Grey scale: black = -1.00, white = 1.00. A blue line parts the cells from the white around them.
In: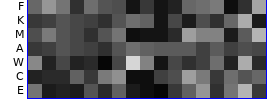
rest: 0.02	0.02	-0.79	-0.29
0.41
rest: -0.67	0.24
0.02	0.02	-0.79	-0.29	0.41

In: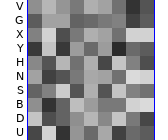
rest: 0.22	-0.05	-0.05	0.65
0.71
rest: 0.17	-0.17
0.32	-0.49	-0.17	-0.28
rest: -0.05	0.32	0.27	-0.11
0.71	0.65
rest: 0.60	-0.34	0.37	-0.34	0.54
0.01	-0.11
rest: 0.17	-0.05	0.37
0.27	-0.11	-0.60	-0.34
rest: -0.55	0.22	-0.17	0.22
-0.66	-0.17	-0.28
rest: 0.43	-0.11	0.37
-0.44	0.54	0.01	-0.39

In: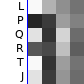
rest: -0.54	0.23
0.01
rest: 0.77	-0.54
0.17	-0.15
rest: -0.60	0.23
-0.10
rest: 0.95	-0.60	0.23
-0.10

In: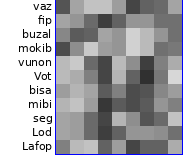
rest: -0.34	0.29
0.52	0.52	0.23	-0.46	-0.23	-0.17	0.29
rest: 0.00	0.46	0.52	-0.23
0.23	-0.46	-0.23	-0.23	0.35
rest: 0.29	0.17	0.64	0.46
0.17	-0.12
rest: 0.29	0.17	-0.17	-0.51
-0.23	0.17	0.17	-0.12	-0.12
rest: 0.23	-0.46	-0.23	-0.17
0.29
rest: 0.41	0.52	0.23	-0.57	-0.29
-0.40	-0.29	0.17	0.00
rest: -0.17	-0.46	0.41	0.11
-0.34	-0.17	0.52

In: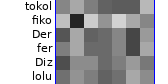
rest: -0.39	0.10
0.10	-0.17	-0.01	0.21	-0.06
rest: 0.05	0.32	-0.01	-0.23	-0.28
-0.28	0.44
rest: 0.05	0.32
-0.01	-0.23	-0.28	-0.28	0.44
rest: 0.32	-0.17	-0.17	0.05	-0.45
0.32
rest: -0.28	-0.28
0.44
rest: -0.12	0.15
-0.01	-0.23	-0.12	0.32	0.10

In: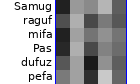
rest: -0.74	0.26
-0.09	0.14	-0.09
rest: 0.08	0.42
-0.26
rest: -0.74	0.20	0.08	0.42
-0.26
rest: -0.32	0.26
-0.80	0.14	-0.26
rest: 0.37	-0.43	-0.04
-0.32

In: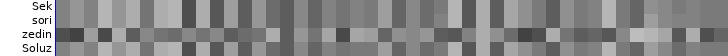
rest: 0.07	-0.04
0.02	-0.04	-0.04
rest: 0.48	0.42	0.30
-0.32	0.36	-0.38	-0.21
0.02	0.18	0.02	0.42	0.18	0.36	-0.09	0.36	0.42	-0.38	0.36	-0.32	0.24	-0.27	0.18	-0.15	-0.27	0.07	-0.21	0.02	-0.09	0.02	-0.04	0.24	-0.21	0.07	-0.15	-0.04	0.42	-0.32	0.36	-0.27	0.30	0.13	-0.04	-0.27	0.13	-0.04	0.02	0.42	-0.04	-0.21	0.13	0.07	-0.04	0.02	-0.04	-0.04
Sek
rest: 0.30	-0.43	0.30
0.24	-0.21	0.13	0.07	0.18	-0.27	-0.32	0.02	0.36	0.13	-0.15	-0.48	-0.38	0.36	-0.09	-0.27	-0.21	-0.32	0.07	0.48	0.42	0.30	-0.32	0.36	-0.38	-0.21

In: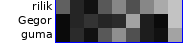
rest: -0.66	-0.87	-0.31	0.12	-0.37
-0.77	-0.87	0.28
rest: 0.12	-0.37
-0.77	-0.87	0.28
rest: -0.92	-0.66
-0.87	-0.31	0.12	-0.37	-0.77	-0.87	0.28
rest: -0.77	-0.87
0.28

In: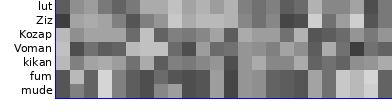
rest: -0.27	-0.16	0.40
0.06	0.06	0.28	-0.39	-0.05
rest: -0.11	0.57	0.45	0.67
-0.22
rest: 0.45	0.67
-0.22

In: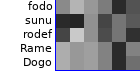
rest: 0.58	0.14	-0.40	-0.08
-0.62
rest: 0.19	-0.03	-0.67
-0.35
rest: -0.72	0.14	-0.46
-0.08	-0.30
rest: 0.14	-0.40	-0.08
-0.62

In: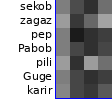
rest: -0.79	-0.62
-0.51
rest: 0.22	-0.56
-0.19	0.28
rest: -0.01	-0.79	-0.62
-0.51
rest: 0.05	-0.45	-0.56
-0.30
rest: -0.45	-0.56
-0.30

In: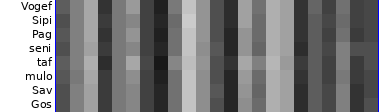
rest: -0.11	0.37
0.26	-0.60	-0.21	-0.49	-0.11	-0.49	-0.44
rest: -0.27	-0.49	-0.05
-0.54	-0.44
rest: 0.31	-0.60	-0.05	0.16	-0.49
-0.75	-0.11	0.53	0.16	-0.38	-0.70	0.16	-0.16	0.37	0.26	-0.60	-0.27	-0.49	-0.11	-0.54	-0.44
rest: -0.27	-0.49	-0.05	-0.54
-0.44
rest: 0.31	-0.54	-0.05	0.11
-0.49	-0.75	-0.11	0.53	0.11	-0.38	-0.70	0.21	-0.16	0.37	0.26	-0.60	-0.27	-0.49	-0.05	-0.54	-0.44
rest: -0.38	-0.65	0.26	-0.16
0.37	0.26	-0.60	-0.27	-0.44	-0.16	-0.49	-0.44
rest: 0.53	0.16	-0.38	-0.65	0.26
-0.11	0.37	0.26	-0.60	-0.21	-0.49	-0.11	-0.49	-0.44

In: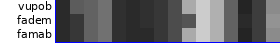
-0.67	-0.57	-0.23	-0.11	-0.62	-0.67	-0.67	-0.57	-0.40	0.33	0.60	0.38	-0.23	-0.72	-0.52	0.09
famab
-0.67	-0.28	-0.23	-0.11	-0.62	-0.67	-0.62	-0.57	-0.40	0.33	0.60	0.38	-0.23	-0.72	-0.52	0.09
vupob
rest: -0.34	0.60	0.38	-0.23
-0.67	-0.52	0.15

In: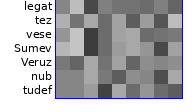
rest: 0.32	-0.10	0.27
-0.21	0.11	0.05	0.11
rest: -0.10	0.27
-0.21	0.11	0.05	0.11
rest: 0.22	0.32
0.17	-0.43	0.27
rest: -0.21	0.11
0.05	0.11
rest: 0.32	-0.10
0.27	-0.21	0.11	0.05	0.11
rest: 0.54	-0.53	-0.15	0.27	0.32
-0.15	-0.10	-0.05

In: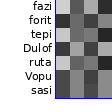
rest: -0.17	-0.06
-0.70
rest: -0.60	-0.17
-0.49	0.04
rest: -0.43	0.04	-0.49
0.09
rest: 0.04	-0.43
0.09

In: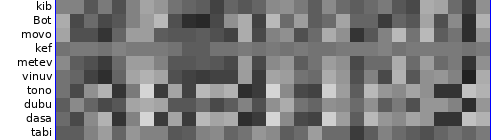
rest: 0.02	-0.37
0.13	0.35	-0.10	-0.21	0.13	0.08	-0.16	0.13	-0.27	-0.04	-0.37	0.18	0.18	0.02	-0.64	0.18
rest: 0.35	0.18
-0.37	0.02	-0.43	0.40	-0.32	0.13	0.18	0.02	-0.74	0.35
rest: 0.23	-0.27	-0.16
0.29	-0.21	-0.21	-0.54	-0.21	-0.32	0.29	-0.37	0.08	-0.64	0.40
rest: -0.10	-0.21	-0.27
-0.48	-0.21	-0.32	-0.21	0.08	0.13	-0.04	-0.27	0.08	-0.16	-0.27	-0.16	-0.04	-0.32	-0.43	0.35	0.29	-0.16	-0.48	0.13

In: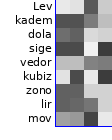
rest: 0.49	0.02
-0.03
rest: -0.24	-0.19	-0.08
0.65
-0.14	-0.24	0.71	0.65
dola

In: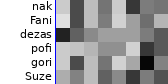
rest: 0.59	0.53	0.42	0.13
0.13	0.64	-0.57	-0.30
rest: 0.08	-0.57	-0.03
-0.36
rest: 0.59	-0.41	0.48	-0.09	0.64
0.31	-0.95	0.02
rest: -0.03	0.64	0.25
-0.14	0.42
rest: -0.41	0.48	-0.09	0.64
0.31	-0.95	0.02

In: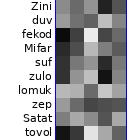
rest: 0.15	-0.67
-0.06
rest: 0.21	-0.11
-0.23	0.49	0.04
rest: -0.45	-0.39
-0.34
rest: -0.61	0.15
0.49	-0.85	0.04
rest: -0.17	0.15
-0.73	-0.34

